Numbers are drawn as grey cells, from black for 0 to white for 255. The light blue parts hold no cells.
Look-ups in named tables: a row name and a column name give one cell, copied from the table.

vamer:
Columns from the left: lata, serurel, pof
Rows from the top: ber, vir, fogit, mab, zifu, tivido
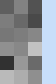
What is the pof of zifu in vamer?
106
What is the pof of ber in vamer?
82
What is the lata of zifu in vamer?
49
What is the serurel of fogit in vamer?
125
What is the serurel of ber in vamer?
130
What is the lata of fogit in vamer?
119
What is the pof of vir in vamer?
73
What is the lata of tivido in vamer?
186
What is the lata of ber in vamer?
95
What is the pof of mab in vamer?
194
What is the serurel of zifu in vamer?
152
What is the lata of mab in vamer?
144
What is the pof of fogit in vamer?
135
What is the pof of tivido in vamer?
143
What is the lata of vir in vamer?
125
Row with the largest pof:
mab

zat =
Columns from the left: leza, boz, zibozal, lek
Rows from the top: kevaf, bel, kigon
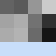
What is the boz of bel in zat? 173
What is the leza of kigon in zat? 171
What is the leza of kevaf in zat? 99
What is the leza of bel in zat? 163
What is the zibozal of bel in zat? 114
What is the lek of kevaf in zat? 203
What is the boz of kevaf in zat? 90
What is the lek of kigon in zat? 21

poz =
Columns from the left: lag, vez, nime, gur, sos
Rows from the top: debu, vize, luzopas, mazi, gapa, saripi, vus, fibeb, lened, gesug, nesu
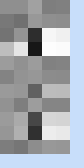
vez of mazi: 229
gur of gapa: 129
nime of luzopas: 45
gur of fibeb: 133
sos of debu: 128
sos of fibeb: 133
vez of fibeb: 126
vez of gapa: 145
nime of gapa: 156
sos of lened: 212
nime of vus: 97
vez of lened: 170
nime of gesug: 48
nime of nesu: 141
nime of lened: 71
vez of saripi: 147
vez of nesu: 118
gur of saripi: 140
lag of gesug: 150
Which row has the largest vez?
mazi

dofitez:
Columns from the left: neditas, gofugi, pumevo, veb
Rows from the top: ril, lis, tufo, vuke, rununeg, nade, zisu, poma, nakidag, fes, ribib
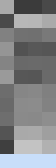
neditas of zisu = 109
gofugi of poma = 139
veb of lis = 170
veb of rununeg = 105
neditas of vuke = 149
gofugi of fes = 169
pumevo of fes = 170
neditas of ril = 170
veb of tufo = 121
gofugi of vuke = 82
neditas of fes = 84
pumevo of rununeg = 106
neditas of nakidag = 110

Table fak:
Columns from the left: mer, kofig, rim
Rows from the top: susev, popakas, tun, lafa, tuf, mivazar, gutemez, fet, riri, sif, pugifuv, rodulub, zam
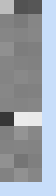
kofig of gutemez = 128
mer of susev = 190
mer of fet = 133
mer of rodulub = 145
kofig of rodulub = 117
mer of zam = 130
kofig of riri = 235
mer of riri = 55
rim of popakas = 134
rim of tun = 135
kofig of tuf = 130
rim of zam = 134
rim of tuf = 129
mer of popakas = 130
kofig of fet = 132
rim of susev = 86
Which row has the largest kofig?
riri

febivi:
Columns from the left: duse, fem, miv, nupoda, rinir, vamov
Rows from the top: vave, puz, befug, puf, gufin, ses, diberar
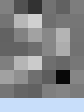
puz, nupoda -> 111
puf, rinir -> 173
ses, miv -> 111
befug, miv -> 162
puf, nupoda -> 135
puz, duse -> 116
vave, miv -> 50
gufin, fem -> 181
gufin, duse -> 127
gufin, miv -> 203
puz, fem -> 183
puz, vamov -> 118
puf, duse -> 99
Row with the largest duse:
ses

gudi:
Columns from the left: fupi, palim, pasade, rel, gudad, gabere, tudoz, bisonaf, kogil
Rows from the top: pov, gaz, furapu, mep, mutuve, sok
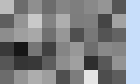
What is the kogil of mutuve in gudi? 147
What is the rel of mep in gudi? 65
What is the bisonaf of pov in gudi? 149
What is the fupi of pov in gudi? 189
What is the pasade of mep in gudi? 118
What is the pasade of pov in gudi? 143
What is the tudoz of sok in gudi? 229
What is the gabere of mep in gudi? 152
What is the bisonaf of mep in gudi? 137
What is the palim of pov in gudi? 108
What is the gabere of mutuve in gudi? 160

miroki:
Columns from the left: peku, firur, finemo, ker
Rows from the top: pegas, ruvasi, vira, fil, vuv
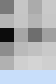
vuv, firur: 207
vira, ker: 160
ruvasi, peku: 181
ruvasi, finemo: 180
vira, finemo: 110
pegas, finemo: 171
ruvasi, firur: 197
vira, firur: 166
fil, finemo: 193
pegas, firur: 198
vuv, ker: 207

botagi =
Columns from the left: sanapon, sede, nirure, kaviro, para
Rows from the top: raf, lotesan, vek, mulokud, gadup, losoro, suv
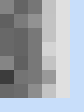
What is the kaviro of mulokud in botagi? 212
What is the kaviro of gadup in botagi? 195
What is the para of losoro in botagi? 224
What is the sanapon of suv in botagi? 104
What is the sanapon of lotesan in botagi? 96
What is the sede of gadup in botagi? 96
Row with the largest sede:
lotesan

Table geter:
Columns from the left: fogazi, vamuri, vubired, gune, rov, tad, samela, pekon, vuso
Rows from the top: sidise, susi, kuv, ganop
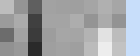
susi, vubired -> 64
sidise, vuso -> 166
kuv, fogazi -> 108
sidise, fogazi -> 189
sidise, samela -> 165
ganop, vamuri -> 152
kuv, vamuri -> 163
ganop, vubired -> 42
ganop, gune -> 159
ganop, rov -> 162
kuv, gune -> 157

